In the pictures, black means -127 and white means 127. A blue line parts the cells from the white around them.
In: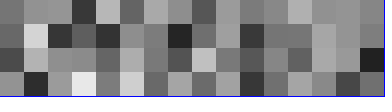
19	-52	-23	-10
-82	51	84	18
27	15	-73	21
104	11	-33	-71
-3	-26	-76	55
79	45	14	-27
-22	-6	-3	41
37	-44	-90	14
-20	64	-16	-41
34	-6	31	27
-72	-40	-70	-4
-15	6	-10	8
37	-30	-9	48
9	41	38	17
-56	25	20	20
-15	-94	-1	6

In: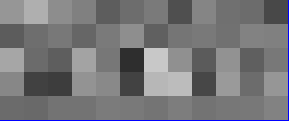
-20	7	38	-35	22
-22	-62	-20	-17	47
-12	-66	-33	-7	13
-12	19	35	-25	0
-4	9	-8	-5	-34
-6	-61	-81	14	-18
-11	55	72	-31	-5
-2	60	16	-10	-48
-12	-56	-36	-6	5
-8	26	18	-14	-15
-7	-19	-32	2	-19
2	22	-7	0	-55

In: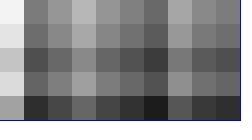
34	91	68	100	115
-81	-27	-48	-18	-4
-56	-1	-23	8	22
-25	31	9	40	55
-58	-3	-25	6	21
-77	-23	-45	-14	0
-99	-45	-67	-36	-22
-41	15	-7	24	38
-70	-15	-37	-6	9
-80	-26	-48	-17	-3

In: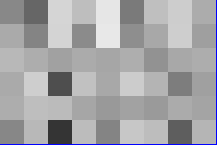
7	45	42	56	42	8
56	62	78	45	4	-25
-75	59	-49	33	84	85
60	38	65	43	11	62
4	25	40	38	104	102
71	34	76	46	14	-5
61	26	52	18	40	63
-33	43	-2	40	78	77
53	36	32	45	31	44

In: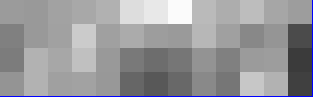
20	-3	0	27
50	50	25	25
32	39	33	34
34	64	75	40
24	25	32	49
-25	-6	43	93
-39	-18	29	104
-23	-9	26	123
9	19	55	58
-9	0	32	45
71	27	8	61
50	29	21	38
-63	-68	-52	29

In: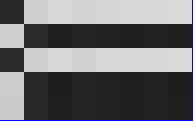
74	76	-85	78	-86
-86	-86	78	-84	78
-96	-97	88	-95	88
-92	-91	81	-90	83
-94	-94	87	-94	86
-96	-96	88	-96	88
-94	-94	87	-94	87
-96	-97	89	-96	89

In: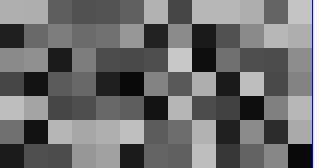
-102	-16	62	-59	9	-96	47
-47	-109	36	-107	18	-22	44
-53	56	-58	-37	-102	-3	-34
23	41	-50	-25	-3	-20	-45
31	46	-24	-96	-53	-13	-44
-100	63	-32	-117	-57	24	-31
-26	-35	-107	4	-50	-92	52
-30	-19	56	-40	73	11	-58
62	52	-52	44	-114	-104	58
-73	-95	-62	-104	-17	-46	58
-28	11	-113	61	-50	9	45
7	-84	0	-56	-53	57	-26
-118	43	57	4	13	45	70
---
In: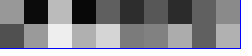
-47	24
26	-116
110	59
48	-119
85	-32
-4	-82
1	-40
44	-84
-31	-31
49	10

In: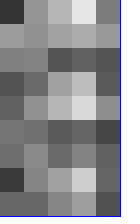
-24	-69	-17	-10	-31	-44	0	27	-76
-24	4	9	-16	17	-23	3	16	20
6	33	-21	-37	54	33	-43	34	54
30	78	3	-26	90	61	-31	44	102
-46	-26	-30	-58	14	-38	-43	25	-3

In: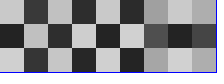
80	-92	73
-74	64	-70
70	-81	65
-88	78	-82
80	-91	73
-91	81	-84
38	-48	32
81	-92	74
46	-58	46

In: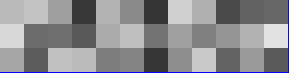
38	88	58
-35	-19	67
65	-16	31
59	-38	-71
-2	43	51
4	63	10
-73	-12	-74
14	32	80
73	0	48
-28	21	-53
26	50	-29
-37	98	-24

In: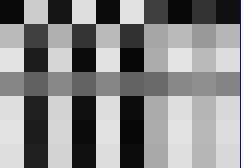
94	99	94	6	99	58	-118
-95	-99	-95	-30	-99	-63	76
82	86	82	7	86	48	-106
-112	-117	-112	-28	-117	-75	94
93	98	93	6	98	57	-117
-115	-120	-115	-28	-120	-78	97
41	44	43	-21	44	38	-64
95	99	94	7	100	58	-119
54	56	53	15	57	25	-77
88	92	88	4	93	54	-112

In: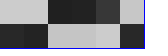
-87	76
-92	76
69	-95
69	-93
76	-72
-87	71

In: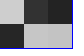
-89	78
70	-77
67	-92

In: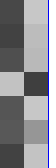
-61	-39	-42	66	-48	-61	-55
67	22	71	-64	57	60	71

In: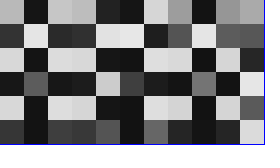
-73	88	-104	88	-76	57
-108	-108	-35	-107	101	-106
-65	93	-104	92	-85	70
-71	86	-99	88	-79	61
-43	-106	76	-105	98	-93
-109	-109	-64	-108	103	-106
-25	94	-99	94	-97	86
-90	84	-107	89	-43	29
-107	-109	-11	-109	101	-108
-90	85	-108	86	-35	22
91	-37	102	-89	-40	42
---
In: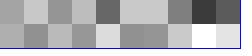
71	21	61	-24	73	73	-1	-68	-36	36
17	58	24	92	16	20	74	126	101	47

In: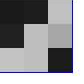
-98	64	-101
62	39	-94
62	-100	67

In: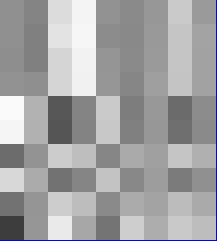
4	92	116	18	10	23	74	26	16
0	99	118	12	9	25	69	35	16
0	85	114	21	10	26	69	34	14
15	85	113	22	6	31	68	34	18
50	-40	4	74	-2	24	-20	12	122
49	-42	3	72	0	23	-16	10	117
19	76	62	6	42	32	69	48	-19
43	-13	5	67	8	29	-4	16	88
21	77	61	10	43	35	60	42	-13
22	106	39	-11	78	45	73	61	-66

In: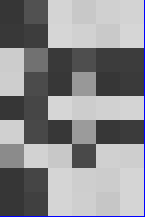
-46	84	72	80	83	-73
-66	86	81	73	86	-71
-14	-70	-49	-67	-67	76
-52	-72	24	-73	-69	78
-57	86	77	81	84	-73
-55	-72	27	-72	-68	80
82	72	-54	80	78	11
-58	85	78	76	85	-73
-63	85	79	70	85	-73

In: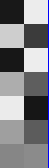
108	-103
-68	78
109	-104
-33	45
-105	107
-35	31
11	6

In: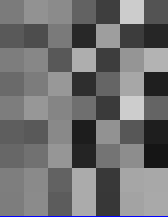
18	11	-29	-65	76	-44	-4
-50	-5	-87	30	-67	-89	-38
7	-39	46	-66	21	51	-2
-3	24	-81	-26	39	-96	-21
23	5	-16	-69	77	-27	-2
-38	9	-98	18	-40	-97	-33
-14	22	-91	-11	13	-106	-24
10	-29	43	-71	38	40	-1
11	-35	43	-72	35	41	-2

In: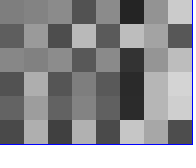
3	11	-45	11	-91	19	75	-1
26	-50	57	-37	61	35	-40	-33
1	12	-39	10	-76	21	61	7
46	-42	-1	-38	-85	54	84	-45
29	-29	3	-31	-84	54	79	-28
47	-63	49	-53	70	39	-50	-54
